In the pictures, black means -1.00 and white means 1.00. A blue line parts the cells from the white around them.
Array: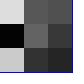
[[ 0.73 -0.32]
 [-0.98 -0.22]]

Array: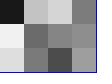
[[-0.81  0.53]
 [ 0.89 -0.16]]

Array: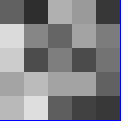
[[-0.24 -0.64]
 [ 0.72  0.05]]

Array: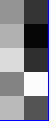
[[ 0.16 -0.59]
 [ 0.39 -0.95]]

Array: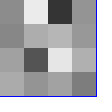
[[0.10 0.84]
 [0.06 0.36]]

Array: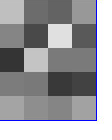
[[ 0.50 -0.15]
 [ 0.04 -0.43]]

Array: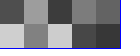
[[-0.39  0.23]
 [ 0.62  0.01]]
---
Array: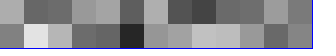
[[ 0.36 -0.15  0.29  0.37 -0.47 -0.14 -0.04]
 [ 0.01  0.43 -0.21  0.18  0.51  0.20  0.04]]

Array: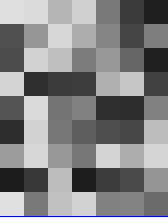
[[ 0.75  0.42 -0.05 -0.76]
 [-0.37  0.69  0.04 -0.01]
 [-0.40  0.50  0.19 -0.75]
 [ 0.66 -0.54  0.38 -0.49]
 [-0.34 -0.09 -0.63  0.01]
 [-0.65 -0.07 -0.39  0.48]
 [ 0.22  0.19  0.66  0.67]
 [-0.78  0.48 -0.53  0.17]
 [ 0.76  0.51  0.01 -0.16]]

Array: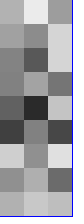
[[ 0.40  0.23]
 [ 0.26  0.67]
 [ 0.03  0.67]
 [ 0.01 -0.08]
 [-0.24  0.54]
 [-0.50 -0.44]
 [ 0.62  0.76]
 [ 0.13 -0.16]
 [ 0.39  0.49]]

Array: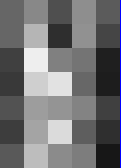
[[-0.20 -0.38 -0.29]
 [-0.20 -0.64 -0.46]
 [-0.50  0.00 -0.76]
 [-0.55  0.77 -0.77]
 [-0.36  0.16 -0.50]
 [-0.52  0.72 -0.63]
 [-0.30  0.09 -0.82]]

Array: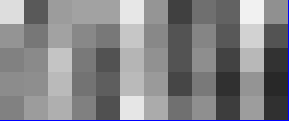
[[ 0.73  0.22  0.27  0.17 -0.13  0.89]
 [ 0.16  0.27 -0.06  0.07  0.04  0.65]
 [ 0.01  0.54 -0.36  0.14  0.11  0.44]
 [ 0.10  0.46 -0.26  0.21 -0.05  0.16]
 [ 0.01  0.37 -0.37  0.34  0.12  0.23]]

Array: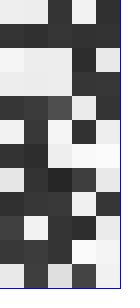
[[ 0.87 -0.59 -0.62]
 [-0.59 -0.58 -0.60]
 [ 0.92  0.86  0.83]
 [ 0.86  0.86 -0.57]
 [-0.58 -0.39 -0.59]
 [ 0.90  0.92  0.87]
 [-0.60  0.87  0.97]
 [ 0.80 -0.70  0.83]
 [-0.62 -0.55 -0.58]
 [-0.50 -0.59  0.84]
 [-0.56 -0.59  0.91]
 [ 0.83  0.75  0.89]]
